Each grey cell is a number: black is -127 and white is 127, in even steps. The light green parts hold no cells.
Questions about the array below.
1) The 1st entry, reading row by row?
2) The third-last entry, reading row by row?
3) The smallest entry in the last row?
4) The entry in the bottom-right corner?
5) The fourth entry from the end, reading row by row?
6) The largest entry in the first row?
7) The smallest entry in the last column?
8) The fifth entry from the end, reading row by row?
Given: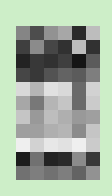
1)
5
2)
-1
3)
-28
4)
18
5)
-14
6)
61
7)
-78
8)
-1
